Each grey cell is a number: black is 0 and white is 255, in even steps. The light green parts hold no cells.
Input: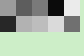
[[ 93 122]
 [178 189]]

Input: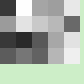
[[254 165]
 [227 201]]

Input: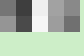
[[ 62 239]
 [ 74 246]]

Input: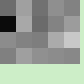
[[160 113]
 [168 107]]

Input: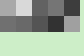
[[217  98]
 [105  84]]

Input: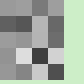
[[158 122]
 [ 86 181]]

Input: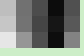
[[113  76]
 [115  69]]

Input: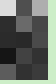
[[ 79 174]
 [106  71]]

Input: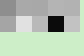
[[169 168]
 [225 185]]
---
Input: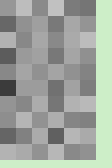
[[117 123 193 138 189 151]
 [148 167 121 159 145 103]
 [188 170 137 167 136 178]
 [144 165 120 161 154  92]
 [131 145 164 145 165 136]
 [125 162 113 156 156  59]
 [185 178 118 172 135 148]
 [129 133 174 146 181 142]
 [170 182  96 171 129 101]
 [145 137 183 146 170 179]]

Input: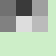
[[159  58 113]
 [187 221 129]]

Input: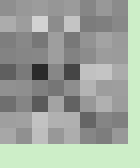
[[139 152 134 155 150 156 152 143]
 [136 127 124 196 140 210 157 172]
 [154 163 147 120 158 119 136 126]
 [155 156 140 130 158 135 134 131]
 [171 196 193  69 135  42 122  95]
 [158 157 180 142 118 128 143 145]
 [156 176 152  98 163  90 133 111]
 [127 133 101 176 177 194 161 159]
 [152 125 134 173 152 190 144 167]]

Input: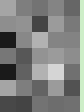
[[102 132 115 126 165]
 [121 155  68 146 142]
 [131 132 178 136  26]
 [141 155 147  87 119]
 [112 213 178  97  26]
 [ 82 155  99 126 165]
 [112 109 115  68  72]]

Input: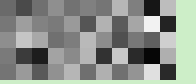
[[189  22 127 182 117 128 114 143 112  74 106]
 [ 35 242 166  91 178  85 154 122 130 158 119]
 [207  96 120  80 141 185 125 112 168 197 142]
 [175   6  42 199  50 182 138 163  29  59 122]
 [ 41 224 148 112 176 111 182 145  89 154 116]]

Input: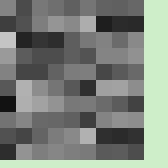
[[101  97  99 118  97 110 119  73 131]
 [ 41  42  31 171 136 149 126  80  62]
 [136 107 129 120  93  45  51  33 197]
 [144 133 133  84  95  75  76  92 155]
 [103  89  70 126 122  99  69  68 130]
 [141 161 159  47  87 118 141 177  87]
 [ 67  92 107 121 120 147 161 174  18]
 [141 146 134  64  97 102 104 135 116]
 [ 50  42  47 177 137 122 100  69  80]
 [ 78  91  90 121 126 135 126 148  45]]

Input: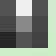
[[ 80 238  84]
 [ 70 136  71]
 [ 66  85  39]]
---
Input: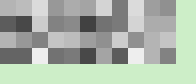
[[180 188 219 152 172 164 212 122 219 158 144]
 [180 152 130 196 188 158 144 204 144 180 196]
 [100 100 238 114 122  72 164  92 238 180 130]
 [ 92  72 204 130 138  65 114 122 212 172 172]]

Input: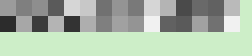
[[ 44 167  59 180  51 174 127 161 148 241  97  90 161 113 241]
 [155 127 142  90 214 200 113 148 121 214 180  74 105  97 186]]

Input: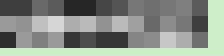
[[ 46 154 127 154  54  77  54  54 133 140 199 173 111]
 [154 146 192 214 173 186 146 186 160 105 140 119  62]
 [ 62  62 105  91  38  38  70  84 119 111 119 127  91]]

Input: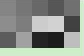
[[ 92 161  36  28 190]
 [141 125 204 210  65]
 [133 118 104  86 112]]

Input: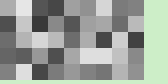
[[173 230  85  71 160 145 214 123 129]
 [129 222  71 123 152 129 117 180 145]
 [ 79 199  57 137  85 160 167 109 186]
 [109 180 214 186 109 173  71 206  65]
 [101  93 152  79 167 222 222 193 137]]

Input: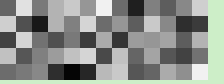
[[101 225 121 179 201 150 241 108  31 128  93 136 207]
 [ 66 213 114  80 121  59 171  53 156 150 164  93 179]
 [108 121 136  46   5  38 185 201  86 101 171 143 241]
 [193  86 128 156 193 213  73 193 101 164  86  66 114]
 [207  80  24 179 128 213 108 150  93 201 136  46  59]]

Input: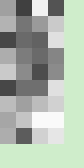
[[166 195 249 249]
 [187 160 187 209]
 [202 139  78 139]
 [172 124 105 132]
 [180 117 153 202]
 [ 71 111 111 223]
 [ 71 105  99 223]
 [172  91 209 229]
 [160  64 241  84]]
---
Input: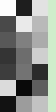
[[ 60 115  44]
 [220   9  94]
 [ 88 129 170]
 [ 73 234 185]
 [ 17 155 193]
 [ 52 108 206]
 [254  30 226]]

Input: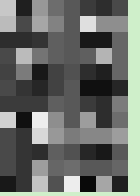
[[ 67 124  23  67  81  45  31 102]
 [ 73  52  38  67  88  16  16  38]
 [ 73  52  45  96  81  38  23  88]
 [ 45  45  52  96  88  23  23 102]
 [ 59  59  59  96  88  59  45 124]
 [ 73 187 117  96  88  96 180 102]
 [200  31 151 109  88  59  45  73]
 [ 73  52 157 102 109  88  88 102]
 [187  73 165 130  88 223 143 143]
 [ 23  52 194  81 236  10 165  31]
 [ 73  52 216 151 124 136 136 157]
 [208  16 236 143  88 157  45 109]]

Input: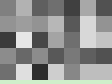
[[112 223  45 207 135 189 189]
 [ 59 229  72 163 112 215 195]
 [127 177  96 112  65 169  80]
 [141 104 141  88 120  96  80]
 [148 156 148 183  88 215 148]]

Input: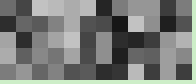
[[ 45 102  90 130 172  82  75  23 194 143  31  82]
 [124 150 102 130  82  90  45  53 186  61 158  61]
 [164  45 130 164 194  69 143  45  37  61 150 179]
 [172  96 136 117 164  75 143  31 102  96 158 136]
 [109  69 194 186 172 186  37 124 150 150  61 124]]

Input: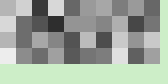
[[181 209  58 216 103 154 167 125 154 103]
 [216 109  83  46 148 148 133 175  71 117]
 [237 140 109 160  89 117 125 224  96 160]
 [181 109 167 133  83 187  77 201 148 201]]

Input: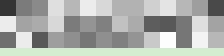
[[109 235  87 157 142 117 142 129 149 199 251 117 243 185]
 [ 53 123 136 222 185 235 215 177 177 207 228 185 157  73]
 [235 164 170 215 123 149 129 193 170  95  87 117 222 164]]
